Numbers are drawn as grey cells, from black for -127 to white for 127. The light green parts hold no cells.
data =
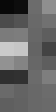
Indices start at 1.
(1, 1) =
-119
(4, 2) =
70
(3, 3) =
-24
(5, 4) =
-33
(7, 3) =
-23
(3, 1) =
-4
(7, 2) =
-28
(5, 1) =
18
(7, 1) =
-21

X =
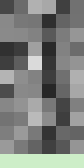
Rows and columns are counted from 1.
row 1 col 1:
-56
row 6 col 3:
2
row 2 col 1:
9
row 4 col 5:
2
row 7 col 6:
39
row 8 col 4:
-7
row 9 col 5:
-65
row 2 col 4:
-80
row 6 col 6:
48
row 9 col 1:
-12
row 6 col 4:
-65
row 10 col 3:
-6
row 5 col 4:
-74
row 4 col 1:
-78
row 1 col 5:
-63
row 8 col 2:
19
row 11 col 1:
26
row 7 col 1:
-51
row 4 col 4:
-85
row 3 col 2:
9
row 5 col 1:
-65

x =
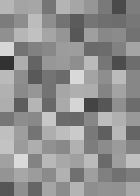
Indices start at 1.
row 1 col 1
54
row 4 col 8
-19
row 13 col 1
20
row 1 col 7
22
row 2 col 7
-10
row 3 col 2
54
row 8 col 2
-34
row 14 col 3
-26
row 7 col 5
38
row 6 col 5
-20
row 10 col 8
-32
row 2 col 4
14
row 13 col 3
28
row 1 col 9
-53
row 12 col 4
56
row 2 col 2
13
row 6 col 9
59
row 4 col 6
29
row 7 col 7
45
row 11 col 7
-2
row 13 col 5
49
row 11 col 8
12
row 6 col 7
36
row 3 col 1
16
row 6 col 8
14
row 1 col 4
-10
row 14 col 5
12
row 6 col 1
58
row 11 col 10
3
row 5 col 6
14
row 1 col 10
-2
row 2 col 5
-12
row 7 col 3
22
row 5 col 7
58

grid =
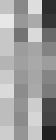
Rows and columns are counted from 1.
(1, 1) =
66
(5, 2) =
32
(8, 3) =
77
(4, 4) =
3
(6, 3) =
38
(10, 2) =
21
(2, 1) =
103
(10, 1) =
77
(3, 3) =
90
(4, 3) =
37
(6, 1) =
74
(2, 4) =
-73
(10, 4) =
-95

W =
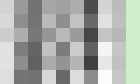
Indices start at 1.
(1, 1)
83
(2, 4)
57
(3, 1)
76
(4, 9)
69
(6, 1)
94
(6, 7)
13
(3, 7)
-57
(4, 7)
-29
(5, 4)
43
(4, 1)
98
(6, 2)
-11
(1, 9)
60
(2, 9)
63
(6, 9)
70
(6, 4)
87
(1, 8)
84
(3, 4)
22

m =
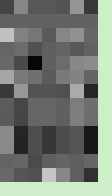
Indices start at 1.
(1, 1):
-58
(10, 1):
10
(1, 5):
-43
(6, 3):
-15
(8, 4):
-26
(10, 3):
-49
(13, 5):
7
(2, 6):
-30
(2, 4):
-29
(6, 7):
-27
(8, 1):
-35
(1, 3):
-40
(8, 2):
-57
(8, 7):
-17
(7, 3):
-44
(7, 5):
-47
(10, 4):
-72
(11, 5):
-50
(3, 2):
2
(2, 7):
-29
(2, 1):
-30
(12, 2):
-25
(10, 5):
-50
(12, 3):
-52
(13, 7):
-78
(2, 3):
-30

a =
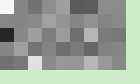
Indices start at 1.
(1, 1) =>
118
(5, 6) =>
21
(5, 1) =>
-15
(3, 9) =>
-7
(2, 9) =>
9
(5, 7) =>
53
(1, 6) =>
-37
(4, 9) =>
4
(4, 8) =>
1
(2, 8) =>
4
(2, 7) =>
17
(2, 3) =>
9
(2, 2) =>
5
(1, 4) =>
13
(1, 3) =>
-12

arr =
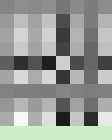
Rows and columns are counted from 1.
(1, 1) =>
4
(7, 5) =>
5
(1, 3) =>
9
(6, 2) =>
88
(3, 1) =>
35
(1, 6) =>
10
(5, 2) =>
-80
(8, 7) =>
-16
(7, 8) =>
0
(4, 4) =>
69
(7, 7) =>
-1
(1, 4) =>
14
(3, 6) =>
51
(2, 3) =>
34
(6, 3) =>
43
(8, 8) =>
46
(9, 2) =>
119
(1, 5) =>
-8
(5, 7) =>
-24
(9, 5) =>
-99
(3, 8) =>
69
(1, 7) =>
-2
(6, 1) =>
36
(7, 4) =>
-3
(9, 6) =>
70

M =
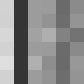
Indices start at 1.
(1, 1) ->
82
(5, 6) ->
24
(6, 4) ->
19
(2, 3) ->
28
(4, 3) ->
28
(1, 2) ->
-74
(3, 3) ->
34
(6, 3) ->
28
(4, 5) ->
-20
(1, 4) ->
27
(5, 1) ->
94

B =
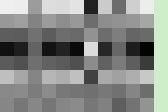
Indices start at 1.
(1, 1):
111
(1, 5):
91
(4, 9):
-24
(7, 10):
5
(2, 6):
24
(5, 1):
-36
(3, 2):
-35
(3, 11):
-21
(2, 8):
13
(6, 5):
46
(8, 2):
-8
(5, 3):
-16
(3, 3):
-14
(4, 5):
-93
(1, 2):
109
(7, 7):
-15
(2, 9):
18
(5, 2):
-46
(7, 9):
-14
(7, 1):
9
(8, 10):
-12
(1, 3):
28
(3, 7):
18
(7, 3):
-3
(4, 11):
-124
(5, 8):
-30
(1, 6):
99
